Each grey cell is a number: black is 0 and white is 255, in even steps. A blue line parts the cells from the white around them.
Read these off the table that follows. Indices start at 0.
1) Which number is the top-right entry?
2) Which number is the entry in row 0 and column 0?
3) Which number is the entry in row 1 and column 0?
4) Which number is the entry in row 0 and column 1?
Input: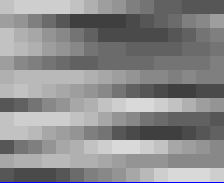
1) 86
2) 194
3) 158
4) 206

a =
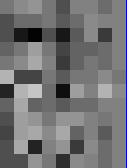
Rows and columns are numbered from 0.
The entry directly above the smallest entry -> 108
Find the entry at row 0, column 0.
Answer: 119
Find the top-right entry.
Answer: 129
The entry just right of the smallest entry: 79
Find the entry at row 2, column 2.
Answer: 3
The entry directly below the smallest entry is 158
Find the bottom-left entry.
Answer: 79
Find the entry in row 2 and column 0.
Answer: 79
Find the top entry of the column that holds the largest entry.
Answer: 148
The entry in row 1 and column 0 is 79
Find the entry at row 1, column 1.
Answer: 108
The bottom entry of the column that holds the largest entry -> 148
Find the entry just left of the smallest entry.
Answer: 23
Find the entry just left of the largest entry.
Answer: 179
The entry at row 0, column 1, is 138
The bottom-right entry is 129

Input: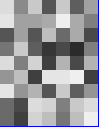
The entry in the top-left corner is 220
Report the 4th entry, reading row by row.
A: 85
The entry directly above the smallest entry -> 170
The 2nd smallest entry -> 54
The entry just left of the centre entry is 211
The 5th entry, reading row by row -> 201
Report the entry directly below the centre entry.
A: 229
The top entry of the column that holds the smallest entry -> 94
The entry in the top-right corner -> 161
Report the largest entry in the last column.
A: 239
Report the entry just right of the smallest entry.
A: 127
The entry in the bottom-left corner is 106
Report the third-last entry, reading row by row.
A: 117
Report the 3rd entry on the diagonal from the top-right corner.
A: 106
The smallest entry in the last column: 63
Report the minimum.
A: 43

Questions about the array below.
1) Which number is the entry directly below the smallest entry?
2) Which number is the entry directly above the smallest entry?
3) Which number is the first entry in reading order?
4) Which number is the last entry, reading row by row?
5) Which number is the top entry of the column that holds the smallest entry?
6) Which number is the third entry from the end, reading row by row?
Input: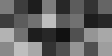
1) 80
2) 92
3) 125
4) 158
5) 39
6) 149

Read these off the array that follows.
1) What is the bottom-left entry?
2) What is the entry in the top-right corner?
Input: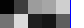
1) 115
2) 207

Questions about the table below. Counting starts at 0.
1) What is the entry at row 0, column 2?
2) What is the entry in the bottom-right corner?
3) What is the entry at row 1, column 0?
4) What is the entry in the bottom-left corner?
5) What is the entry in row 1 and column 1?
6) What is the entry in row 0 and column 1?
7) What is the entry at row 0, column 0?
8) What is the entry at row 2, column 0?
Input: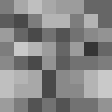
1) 191
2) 147
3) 92
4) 156
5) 73
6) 168
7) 125
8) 156

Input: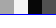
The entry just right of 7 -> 80
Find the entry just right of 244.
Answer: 7

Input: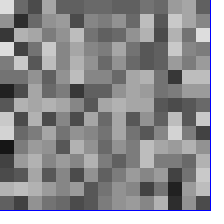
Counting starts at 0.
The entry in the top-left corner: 221
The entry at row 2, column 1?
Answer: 178
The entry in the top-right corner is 96
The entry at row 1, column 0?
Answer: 146
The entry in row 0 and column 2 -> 75
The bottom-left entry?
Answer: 96
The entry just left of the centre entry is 87
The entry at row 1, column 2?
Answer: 105
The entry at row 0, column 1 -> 105
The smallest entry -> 22
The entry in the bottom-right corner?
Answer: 75
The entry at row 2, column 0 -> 55

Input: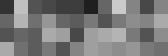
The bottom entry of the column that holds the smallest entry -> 159
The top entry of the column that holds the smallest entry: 31
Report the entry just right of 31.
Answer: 102
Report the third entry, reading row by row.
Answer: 83
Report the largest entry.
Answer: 202
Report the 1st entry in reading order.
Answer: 51
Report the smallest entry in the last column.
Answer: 112
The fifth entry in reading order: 61
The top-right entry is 132
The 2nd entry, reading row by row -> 192

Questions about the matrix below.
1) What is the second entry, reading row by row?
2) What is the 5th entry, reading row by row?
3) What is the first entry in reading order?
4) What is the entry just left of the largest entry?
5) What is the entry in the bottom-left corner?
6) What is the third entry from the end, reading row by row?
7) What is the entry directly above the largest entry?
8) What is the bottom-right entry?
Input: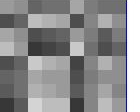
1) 143
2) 112
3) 154
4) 90
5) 55
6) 133
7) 177
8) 154
